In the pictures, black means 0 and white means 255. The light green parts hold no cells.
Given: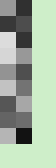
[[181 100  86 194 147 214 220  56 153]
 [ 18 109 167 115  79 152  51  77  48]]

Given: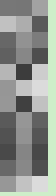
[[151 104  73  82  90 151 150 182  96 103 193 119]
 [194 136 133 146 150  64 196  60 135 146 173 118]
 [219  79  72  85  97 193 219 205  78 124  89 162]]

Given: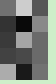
[[172  66  58  51 113]
 [ 25  73 165   9 205]
 [114 106 106 137  86]]

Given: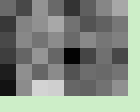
[[ 18  29  62  73  56 107]
 [140 143 101 136 131  72]
 [211 102 149 116 145 147]
 [207 139 102 140 168 105]
 [102  82   3 106 114  51]
 [ 98 109  69 137  83  95]
 [114 105 112 118  97 134]
 [144 116  71 128 119 167]]

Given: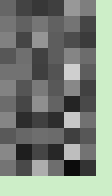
[[116 136  89 133 108 131 114  87 129 117 102]
 [ 73  30 103  44  70  85 114 111  69  97  67]
 [173  69 110  64 143 122  63  65 149 118  55]
 [110  39 107  45  99  88  83  93  93  97  63]
 [ 12 190  63 199  36 136 207 133  76 116 152]
 [ 51 115  87 113  73  65  93 108  59  69 126]]

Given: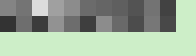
[[ 51 132]
 [110 116]
 [ 60 220]
 [146 160]
 [109 140]
 [ 62 107]
 [140 101]
 [105  95]
 [ 76  83]
 [119 115]
 [ 72  66]]
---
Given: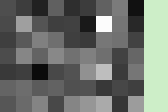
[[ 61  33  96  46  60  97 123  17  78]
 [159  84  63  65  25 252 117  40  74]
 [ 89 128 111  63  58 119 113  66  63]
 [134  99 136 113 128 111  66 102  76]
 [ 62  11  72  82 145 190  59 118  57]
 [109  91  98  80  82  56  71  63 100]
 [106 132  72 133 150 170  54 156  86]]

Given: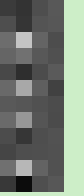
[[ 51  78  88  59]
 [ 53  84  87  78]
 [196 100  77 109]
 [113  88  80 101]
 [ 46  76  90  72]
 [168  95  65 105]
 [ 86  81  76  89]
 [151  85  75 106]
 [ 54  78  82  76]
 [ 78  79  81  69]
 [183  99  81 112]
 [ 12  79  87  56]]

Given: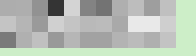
[[174 146  52 212 131 115 175 189 158 192 173]
 [181 154 208 196 185 187 169 233 233 207 196]
 [176 192 153 182 162 162 179 187 175 195 122]]

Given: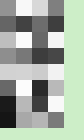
[[248 216 127 147]
 [ 66 109  62 101]
 [251 104 245 190]
 [120  61  71 142]
 [211 204 242 210]
 [252  42 185 104]
 [184  61 249  26]
 [168 181 122  21]]

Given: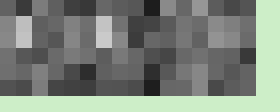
[[ 58 124  95  63  56 103  92  87  29 138 103 150  92  72  84  98]
 [190  95 103 129 111 195 114  64  68  90 116 108 138 127 111 133]
 [194  99  86 134 107 202 136  60 103  97 119  98 147 136 107 136]
 [ 87  78 106 122 113  93 121 103  79  70 104 113 102  98  57 113]
 [103 128 103  73  45  96 103 100  46  88 119 135 103  87  99 111]
 [ 75 125  69  65  62  84  83  76  30 103 104 135  73  92 100  82]]

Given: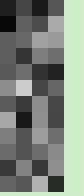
[[ 69  26  86  30]
 [ 95  76 170   7]
 [104 160 154  94]
 [ 51 126 110  94]
 [110  50  34  89]
 [204  69 102 141]
 [ 58 141  71  90]
 [ 24 143  69 167]
 [ 82 158 110 126]
 [ 83 108 138 107]
 [131  56 143  56]
 [ 88 177  42 100]]
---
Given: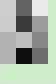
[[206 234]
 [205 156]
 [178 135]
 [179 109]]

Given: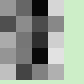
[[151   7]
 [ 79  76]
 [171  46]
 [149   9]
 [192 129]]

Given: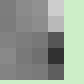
[[125 145]
 [124 141]
 [130 120]
 [137 112]
 [131 122]]

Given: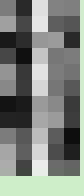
[[124 223 127]
 [160 229  84]
 [ 24 151  41]
 [ 71 195 123]
 [148 226 115]
 [136 213  88]
 [ 18 154  57]
 [ 35 167  61]
 [124 188  14]
 [166 213  30]
 [172 235 100]]

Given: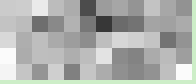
[[203 234 172 156 148 167]
 [195 110 178  55 115 161]
 [216 190 157 190 208 115]
 [251 190 174 227 131 187]
 [244 148 128 172 135 191]]

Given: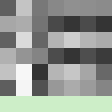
[[ 95 120 144 139]
 [167 116  53  52]
 [ 97 102 205 171]
 [177 132  52  59]
 [194  51 198 104]
 [ 94  82 171 133]]

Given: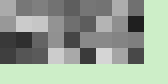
[[171 127  94 115 112]
 [152 198 111 180  31]
 [ 57 100  69 137 127]
 [ 63  90 169 213  72]]

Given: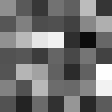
[[144  55  96  53]
 [ 86  77  65 175]
 [145 229  46 103]
 [ 82  60  72  66]
 [ 84 162  43 254]
 [130 184 105 242]
 [ 82 107 150  91]]
